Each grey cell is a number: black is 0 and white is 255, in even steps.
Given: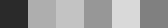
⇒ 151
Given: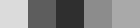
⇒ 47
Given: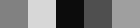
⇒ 12
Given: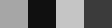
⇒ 16
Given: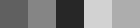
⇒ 39
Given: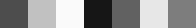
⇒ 97
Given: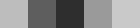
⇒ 46
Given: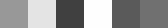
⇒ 254
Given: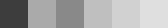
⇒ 191
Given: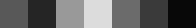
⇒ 107
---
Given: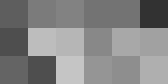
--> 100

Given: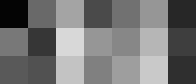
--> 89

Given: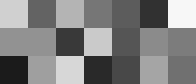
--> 27

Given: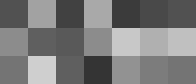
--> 116

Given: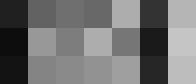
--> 19

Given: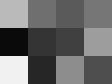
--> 241

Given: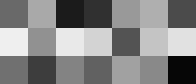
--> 112
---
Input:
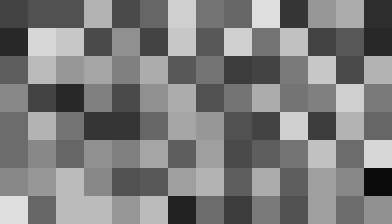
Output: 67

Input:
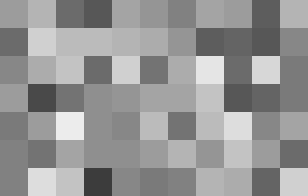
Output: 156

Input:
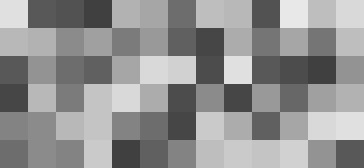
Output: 224

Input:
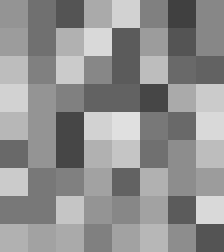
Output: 148

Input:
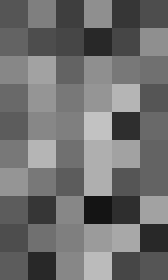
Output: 85

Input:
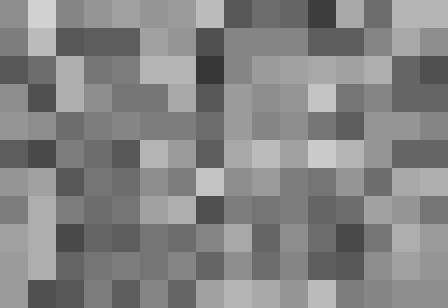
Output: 141
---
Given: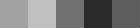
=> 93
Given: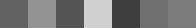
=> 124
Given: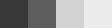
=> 236
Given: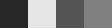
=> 128
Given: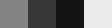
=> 235
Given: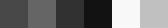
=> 192
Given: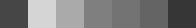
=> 54
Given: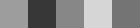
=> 116
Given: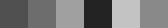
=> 137
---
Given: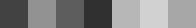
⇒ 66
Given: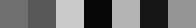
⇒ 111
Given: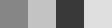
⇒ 134
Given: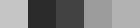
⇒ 197
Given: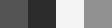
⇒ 84
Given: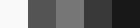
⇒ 249
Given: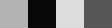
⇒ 179
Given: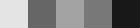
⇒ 228
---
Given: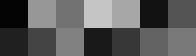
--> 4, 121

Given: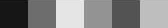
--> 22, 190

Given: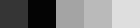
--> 53, 222

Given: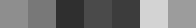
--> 142, 156

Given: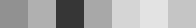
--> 145, 197

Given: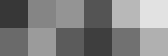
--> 55, 176
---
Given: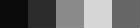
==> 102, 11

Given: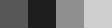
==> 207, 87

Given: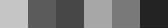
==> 35, 197

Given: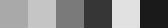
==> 26, 169

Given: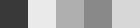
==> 215, 57

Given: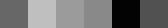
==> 81, 103

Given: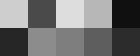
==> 16, 38

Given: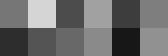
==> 126, 45

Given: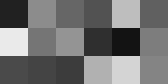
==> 96, 74
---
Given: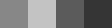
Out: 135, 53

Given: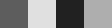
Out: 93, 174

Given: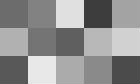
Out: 108, 75

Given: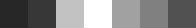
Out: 39, 81

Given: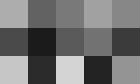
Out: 173, 148

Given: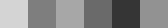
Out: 212, 146
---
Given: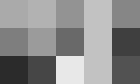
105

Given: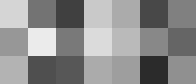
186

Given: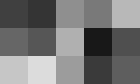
176

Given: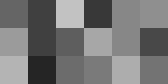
167

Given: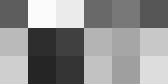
180

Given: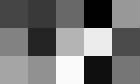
180

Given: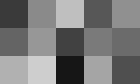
65

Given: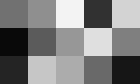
151

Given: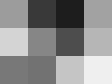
134
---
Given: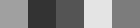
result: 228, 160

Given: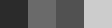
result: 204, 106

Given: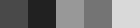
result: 217, 152

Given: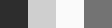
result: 250, 207

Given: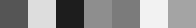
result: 242, 221

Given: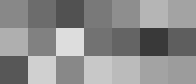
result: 221, 208

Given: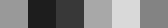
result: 217, 168

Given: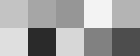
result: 243, 223
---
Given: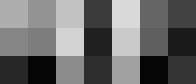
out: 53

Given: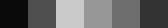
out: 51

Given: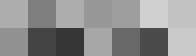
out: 202

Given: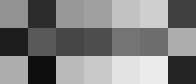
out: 37

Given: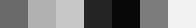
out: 242

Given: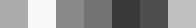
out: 192

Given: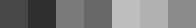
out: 140

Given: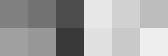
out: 238

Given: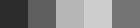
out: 115

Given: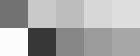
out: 167
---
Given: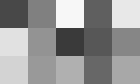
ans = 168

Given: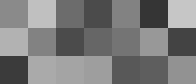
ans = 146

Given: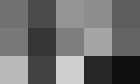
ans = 16

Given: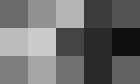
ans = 99

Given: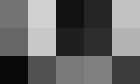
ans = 60

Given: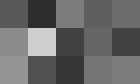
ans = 124

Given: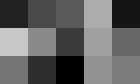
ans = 124

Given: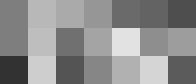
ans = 91

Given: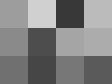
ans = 90
